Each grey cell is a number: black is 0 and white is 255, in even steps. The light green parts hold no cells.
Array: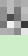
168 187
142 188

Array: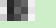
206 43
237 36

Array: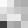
250 231
227 214

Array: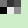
116 52
7 235

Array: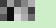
61 159
128 16

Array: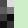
74 220
94 123

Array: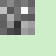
113 136
192 88
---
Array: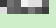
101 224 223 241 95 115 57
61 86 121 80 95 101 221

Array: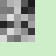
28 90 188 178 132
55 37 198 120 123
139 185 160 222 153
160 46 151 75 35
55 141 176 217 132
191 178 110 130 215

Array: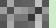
85 192 98 97 91 169 80
156 57 129 151 161 80 159
112 183 54 118 118 156 97
97 195 109 99 95 170 83

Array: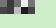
117 239 112 58 117
70 27 188 61 70

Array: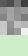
63 117 78 89
152 144 162 146
123 147 165 133
181 192 147 199
240 154 139 201

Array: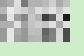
192 172 207 186 177 179 120 223 174 160
225 200 225 207 221 190 206 219 236 184
27 217 96 62 181 199 133 159 227 140
224 172 224 196 206 195 163 224 176 175
75 214 128 100 188 191 153 169 230 153
76 217 130 110 183 180 151 161 231 153
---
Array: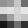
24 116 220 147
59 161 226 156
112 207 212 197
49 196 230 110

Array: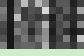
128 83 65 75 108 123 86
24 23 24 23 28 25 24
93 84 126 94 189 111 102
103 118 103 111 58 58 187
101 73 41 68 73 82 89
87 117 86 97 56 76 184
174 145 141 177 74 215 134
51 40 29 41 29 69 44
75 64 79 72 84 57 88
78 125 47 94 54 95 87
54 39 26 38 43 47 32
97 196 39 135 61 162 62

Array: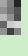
146 102 184 145 166
64 204 144 116 124
131 216 78 84 36

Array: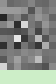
212 89 118 48 124 86 131 37 156 145
112 129 125 120 119 84 156 115 155 104
147 160 120 47 230 75 45 133 154 111
110 122 137 117 55 84 217 89 146 115
105 139 129 87 101 128 119 122 85 132
99 188 138 54 185 69 100 150 141 106
82 109 116 172 84 128 150 135 117 103
137 116 119 100 124 105 123 102 131 122

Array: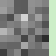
63 107 139 181 111 106 158 149
108 101 133 155 129 78 135 144
133 101 129 95 123 146 93 92
67 166 69 137 153 211 91 91
100 123 128 98 134 121 142 145
102 111 78 140 116 160 110 141
102 138 44 118 82 113 100 129

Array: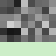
102 47 128 133 77 92
55 22 207 132 65 84
72 26 184 150 88 31
115 188 108 84 157 189
85 80 143 113 132 76
144 158 91 157 122 104
109 71 197 132 65 108
115 179 100 106 167 139

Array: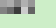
130 162
107 172
59 133
204 176
99 151
